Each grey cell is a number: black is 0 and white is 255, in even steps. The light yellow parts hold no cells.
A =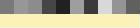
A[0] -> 122
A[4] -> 33
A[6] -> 58
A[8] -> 148

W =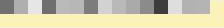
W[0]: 112
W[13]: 178
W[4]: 186
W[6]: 124
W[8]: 185

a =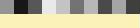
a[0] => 148
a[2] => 87
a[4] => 195
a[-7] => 233

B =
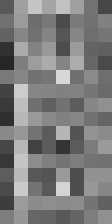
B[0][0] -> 89
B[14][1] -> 155
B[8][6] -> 114
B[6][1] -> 204
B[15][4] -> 88
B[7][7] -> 144
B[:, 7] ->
[71, 129, 118, 96, 74, 111, 107, 144, 101, 139, 154, 113, 146, 135, 97, 144]
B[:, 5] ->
[160, 122, 134, 155, 172, 112, 130, 92, 135, 84, 91, 125, 78, 78, 140, 100]
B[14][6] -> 116
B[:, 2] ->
[196, 109, 113, 130, 157, 113, 134, 111, 153, 115, 66, 140, 88, 115, 139, 102]
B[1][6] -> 113
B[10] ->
[71, 183, 66, 91, 52, 91, 124, 154]
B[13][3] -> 89
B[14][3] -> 142
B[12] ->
[93, 185, 88, 84, 154, 78, 145, 146]
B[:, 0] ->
[89, 113, 99, 49, 38, 121, 67, 57, 47, 137, 71, 55, 93, 74, 61, 125]
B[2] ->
[99, 134, 113, 132, 85, 134, 110, 118]
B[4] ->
[38, 126, 157, 171, 132, 172, 103, 74]
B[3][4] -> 76
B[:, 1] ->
[160, 155, 134, 171, 126, 134, 204, 190, 184, 151, 183, 197, 185, 202, 155, 150]
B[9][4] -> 182
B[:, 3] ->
[164, 120, 132, 153, 171, 118, 133, 96, 137, 91, 91, 127, 84, 89, 142, 100]
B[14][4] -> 138

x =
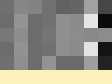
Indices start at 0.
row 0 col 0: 112
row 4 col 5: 106
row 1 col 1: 148
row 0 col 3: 113
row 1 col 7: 11
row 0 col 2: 131
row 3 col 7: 19
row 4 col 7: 34
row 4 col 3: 147
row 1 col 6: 229
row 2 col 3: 117
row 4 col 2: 108

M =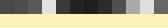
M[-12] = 74
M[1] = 77
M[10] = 222
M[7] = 44

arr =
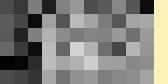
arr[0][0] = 75
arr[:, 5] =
[152, 187, 122, 211, 177, 144]
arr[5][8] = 137
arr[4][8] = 158
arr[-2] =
[2, 6, 44, 188, 165, 177, 205, 159, 158, 135, 141]
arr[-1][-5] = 152
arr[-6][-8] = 30
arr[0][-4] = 89
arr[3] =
[103, 58, 13, 187, 102, 211, 176, 111, 70, 180, 149]
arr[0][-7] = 130
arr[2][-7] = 139
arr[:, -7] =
[130, 85, 139, 102, 165, 114]
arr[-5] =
[91, 70, 11, 161, 85, 187, 164, 124, 87, 163, 168]
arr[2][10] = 154

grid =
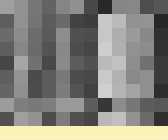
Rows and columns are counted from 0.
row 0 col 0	159
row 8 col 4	125
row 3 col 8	176
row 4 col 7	185
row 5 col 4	121
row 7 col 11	88
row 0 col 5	144
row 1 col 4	107
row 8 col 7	184
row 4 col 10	113
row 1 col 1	145
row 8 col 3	77
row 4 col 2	113
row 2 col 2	108
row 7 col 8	140
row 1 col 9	146
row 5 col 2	75
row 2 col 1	140
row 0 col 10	78
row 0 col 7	40
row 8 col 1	159
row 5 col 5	76
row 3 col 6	70
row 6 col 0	101
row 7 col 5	154
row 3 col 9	145
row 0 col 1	146
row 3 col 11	50
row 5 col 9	137
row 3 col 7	205
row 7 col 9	119
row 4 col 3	72

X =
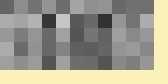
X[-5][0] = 101
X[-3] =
[152, 125, 149, 105, 161, 85, 117, 98, 159, 137, 151]
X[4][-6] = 109
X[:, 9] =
[113, 116, 137, 154, 126]
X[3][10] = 136
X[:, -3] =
[105, 149, 159, 148, 136]
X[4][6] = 107
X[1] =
[171, 164, 178, 55, 198, 89, 105, 50, 149, 116, 172]
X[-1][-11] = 159

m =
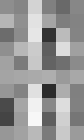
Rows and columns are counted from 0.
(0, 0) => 142
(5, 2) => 170
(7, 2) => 241
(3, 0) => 143
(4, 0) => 162
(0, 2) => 211
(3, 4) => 221
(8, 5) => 118
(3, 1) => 183
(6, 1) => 131
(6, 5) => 128
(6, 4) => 173
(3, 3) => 94
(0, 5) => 135
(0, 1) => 133
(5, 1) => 167
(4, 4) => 111
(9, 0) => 151
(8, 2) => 247
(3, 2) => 203
